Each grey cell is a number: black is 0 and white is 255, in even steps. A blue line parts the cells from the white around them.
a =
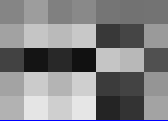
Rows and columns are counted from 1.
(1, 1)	133
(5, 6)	51
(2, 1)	162
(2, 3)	186
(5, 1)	178
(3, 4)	17
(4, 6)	67
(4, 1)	163
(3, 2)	20
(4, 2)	203
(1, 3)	128

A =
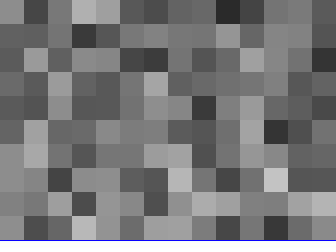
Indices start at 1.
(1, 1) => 141
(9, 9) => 172
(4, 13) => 87
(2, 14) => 84
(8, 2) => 133
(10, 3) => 102
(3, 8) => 116
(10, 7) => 158
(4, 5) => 88
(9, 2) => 120
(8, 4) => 140
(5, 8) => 134
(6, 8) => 91
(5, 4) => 87
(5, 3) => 141
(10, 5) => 147
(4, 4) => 98
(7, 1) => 141
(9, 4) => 76
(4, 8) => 96
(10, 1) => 142
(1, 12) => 116
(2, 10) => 149
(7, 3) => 115
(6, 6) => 124
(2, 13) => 130
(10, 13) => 107
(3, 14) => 52
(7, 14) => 102
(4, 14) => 99
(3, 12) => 134
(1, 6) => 88
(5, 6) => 114
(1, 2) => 70
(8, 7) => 85

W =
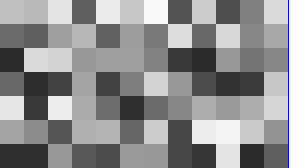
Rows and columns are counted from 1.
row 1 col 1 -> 191
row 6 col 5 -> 179
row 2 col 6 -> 156
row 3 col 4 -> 152
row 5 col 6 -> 47
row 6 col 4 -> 176
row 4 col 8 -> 152
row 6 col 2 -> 141
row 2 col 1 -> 106
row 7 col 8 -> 71
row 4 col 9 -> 75
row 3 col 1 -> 42
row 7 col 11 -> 42
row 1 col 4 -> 94
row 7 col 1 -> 47
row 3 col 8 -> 56
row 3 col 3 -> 210
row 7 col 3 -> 152
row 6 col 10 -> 245
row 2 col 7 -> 121
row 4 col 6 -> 126
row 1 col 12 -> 219
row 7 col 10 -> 227
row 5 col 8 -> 136
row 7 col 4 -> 87
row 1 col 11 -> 127
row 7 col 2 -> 47

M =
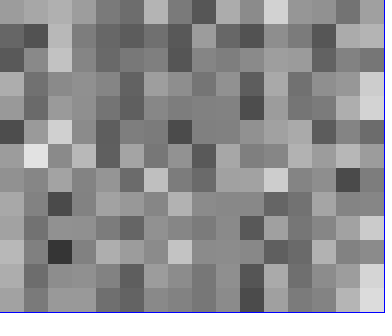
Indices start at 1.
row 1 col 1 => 156
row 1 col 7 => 180
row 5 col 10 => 130
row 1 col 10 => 172
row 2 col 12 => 142
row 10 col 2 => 114
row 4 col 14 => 143
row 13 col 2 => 122
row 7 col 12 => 134
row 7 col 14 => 156
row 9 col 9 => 139
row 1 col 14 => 145
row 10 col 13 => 118
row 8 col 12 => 205
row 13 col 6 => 99
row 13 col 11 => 75
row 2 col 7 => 112
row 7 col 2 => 226
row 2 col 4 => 125
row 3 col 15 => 130
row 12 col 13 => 111
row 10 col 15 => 162
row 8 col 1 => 145
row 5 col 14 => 123
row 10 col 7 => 145
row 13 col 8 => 130
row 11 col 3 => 53
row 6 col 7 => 123
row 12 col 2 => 109
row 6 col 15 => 132
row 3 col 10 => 126
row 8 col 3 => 163
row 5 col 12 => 156
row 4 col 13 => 113
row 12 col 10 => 143
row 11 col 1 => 184
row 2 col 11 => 82
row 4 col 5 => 133

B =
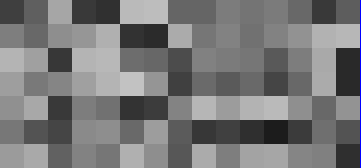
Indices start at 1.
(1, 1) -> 63
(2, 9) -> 118
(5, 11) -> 179
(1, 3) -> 166
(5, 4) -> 125
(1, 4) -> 57
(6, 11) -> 47
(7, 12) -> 166
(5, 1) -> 144
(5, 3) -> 57
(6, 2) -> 83
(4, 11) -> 105
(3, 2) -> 160
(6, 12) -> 28
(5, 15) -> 147
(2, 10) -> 130
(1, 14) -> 57
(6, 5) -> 142
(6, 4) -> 138
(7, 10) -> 126
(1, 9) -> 101
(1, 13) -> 104
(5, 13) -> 143
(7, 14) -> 128
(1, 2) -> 95
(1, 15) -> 93
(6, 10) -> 64
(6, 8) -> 91
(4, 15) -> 41
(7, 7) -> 142

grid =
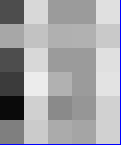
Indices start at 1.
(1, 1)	77
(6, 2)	203
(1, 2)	216
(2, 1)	167
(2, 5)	201
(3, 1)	77
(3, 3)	155
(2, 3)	176
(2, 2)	194

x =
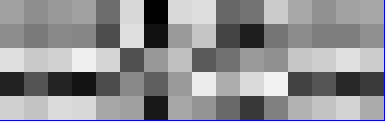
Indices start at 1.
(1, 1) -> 161
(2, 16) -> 144
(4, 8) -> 154
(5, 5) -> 167
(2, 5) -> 77
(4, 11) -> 218
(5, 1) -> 208
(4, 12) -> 242
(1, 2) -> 142
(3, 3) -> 209
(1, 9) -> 222
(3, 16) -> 204
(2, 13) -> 140
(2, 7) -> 17
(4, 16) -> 58
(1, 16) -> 167
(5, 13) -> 178
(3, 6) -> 80
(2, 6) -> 223
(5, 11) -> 56
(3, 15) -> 224
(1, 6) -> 216
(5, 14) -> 195
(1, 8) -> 217
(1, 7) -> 1
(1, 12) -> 203

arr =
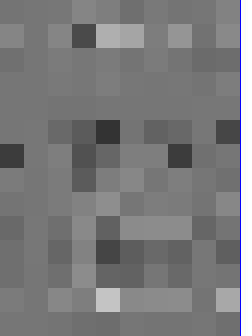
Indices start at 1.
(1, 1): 116
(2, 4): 73
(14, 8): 116
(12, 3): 111
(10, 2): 120
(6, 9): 119
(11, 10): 95
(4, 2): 118
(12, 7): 117
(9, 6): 117
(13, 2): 117
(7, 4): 80
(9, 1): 115
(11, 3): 102
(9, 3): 122
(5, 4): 116
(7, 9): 112
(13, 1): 122
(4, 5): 124
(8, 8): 127
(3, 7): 122
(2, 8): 149
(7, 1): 60
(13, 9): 115
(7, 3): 127
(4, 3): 121
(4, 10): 124
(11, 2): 120
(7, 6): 127
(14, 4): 110
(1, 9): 117

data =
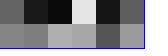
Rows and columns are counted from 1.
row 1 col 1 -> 100
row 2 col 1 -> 132
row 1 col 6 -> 94
